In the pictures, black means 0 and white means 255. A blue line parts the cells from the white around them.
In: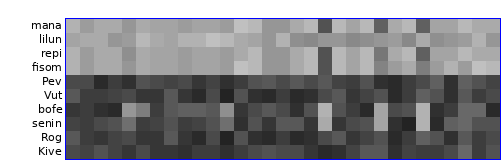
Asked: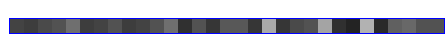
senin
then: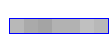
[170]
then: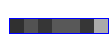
[54]

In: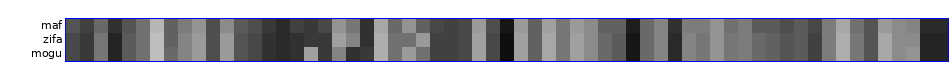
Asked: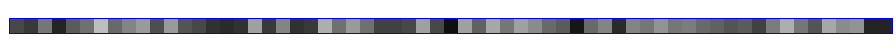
mogu
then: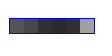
[57]
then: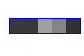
[174]
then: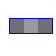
[65]
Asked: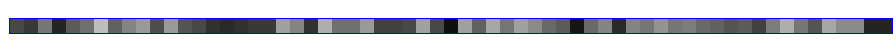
zifa

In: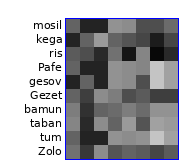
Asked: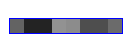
mosil
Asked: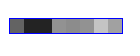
tum
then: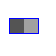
[154]
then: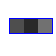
[21]
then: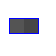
[28]

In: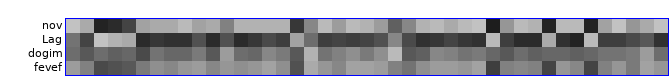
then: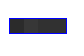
[81]
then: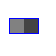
[150]
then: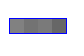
[88]

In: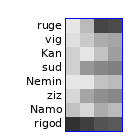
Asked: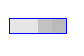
Nemin
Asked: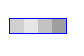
Kan
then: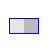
[69]
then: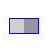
[135]

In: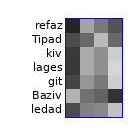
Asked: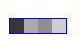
kiv
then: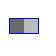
[105]
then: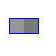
[206]

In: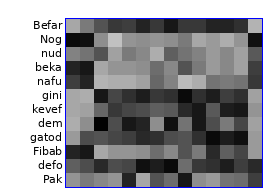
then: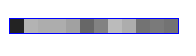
[56]
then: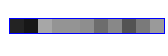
[136]
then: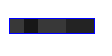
[48]

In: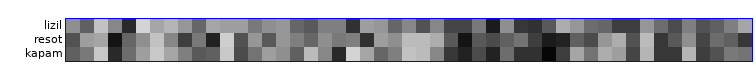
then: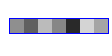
[102]
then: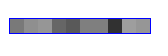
[102]

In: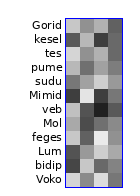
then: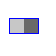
[131]
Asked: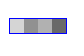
tes
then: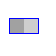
[153]
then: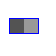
[206]
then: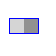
[177]
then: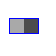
[112]

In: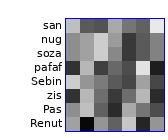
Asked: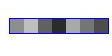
Pas
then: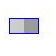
[57]
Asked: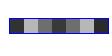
zis
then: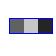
[149]
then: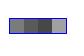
[71]
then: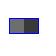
[110]
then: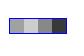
[90]

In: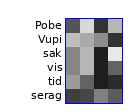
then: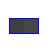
[128]
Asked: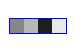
sak
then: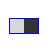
[183]

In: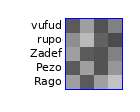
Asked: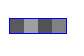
vufud
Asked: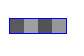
Pezo
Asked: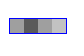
Rago

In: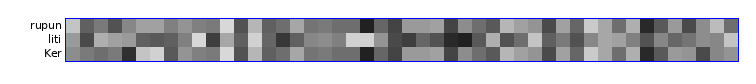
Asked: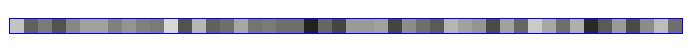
rupun
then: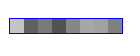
[82]
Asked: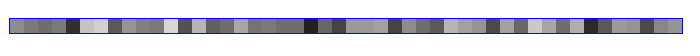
Ker

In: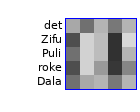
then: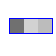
[49]
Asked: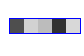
Zifu
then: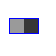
[134]
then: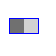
[188]

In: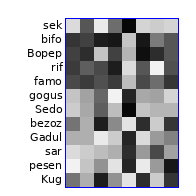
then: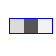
[80]
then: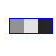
[234]
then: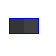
[29]

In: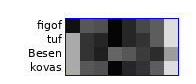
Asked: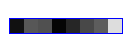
figof
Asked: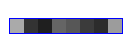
Besen
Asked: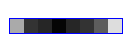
tuf

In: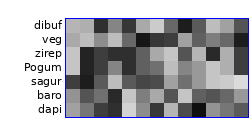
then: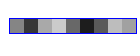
[84]
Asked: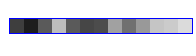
sagur
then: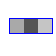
[96]
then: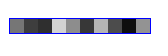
[118]
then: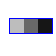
[55]
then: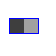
[96]

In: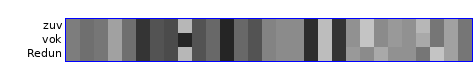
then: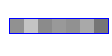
[161]
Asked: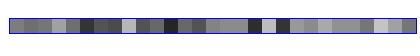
Redun

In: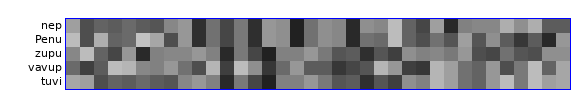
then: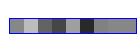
[174]
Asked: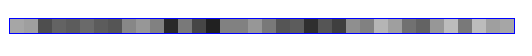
tuvi

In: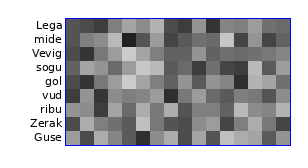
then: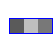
[84]
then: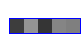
[156]
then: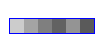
[148]

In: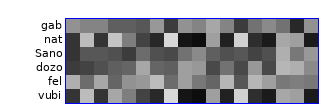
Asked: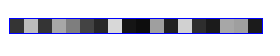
vubi
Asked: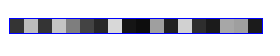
nat

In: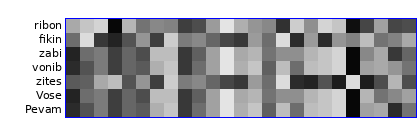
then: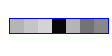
[161]
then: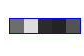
[29]
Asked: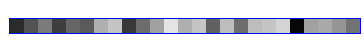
vonib

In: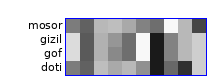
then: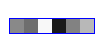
[206]
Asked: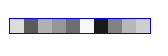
gizil
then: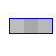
[144]
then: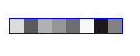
[184]
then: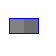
[248]
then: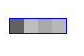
[144]
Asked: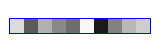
gof

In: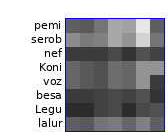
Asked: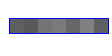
lalur
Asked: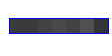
besa
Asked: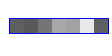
pemi
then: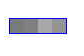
[211]
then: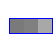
[147]

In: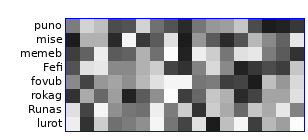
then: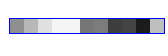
[151]
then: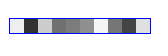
[28]
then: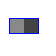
[151]
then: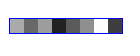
[104]
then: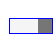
[124]
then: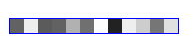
[231]
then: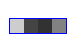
[217]

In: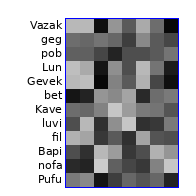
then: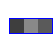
[70]
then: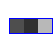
[156]
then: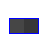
[130]
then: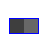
[84]

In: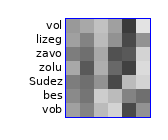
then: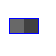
[219]
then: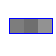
[73]
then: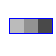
[146]
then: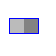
[111]
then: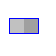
[59]
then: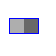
[65]
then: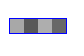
[65]

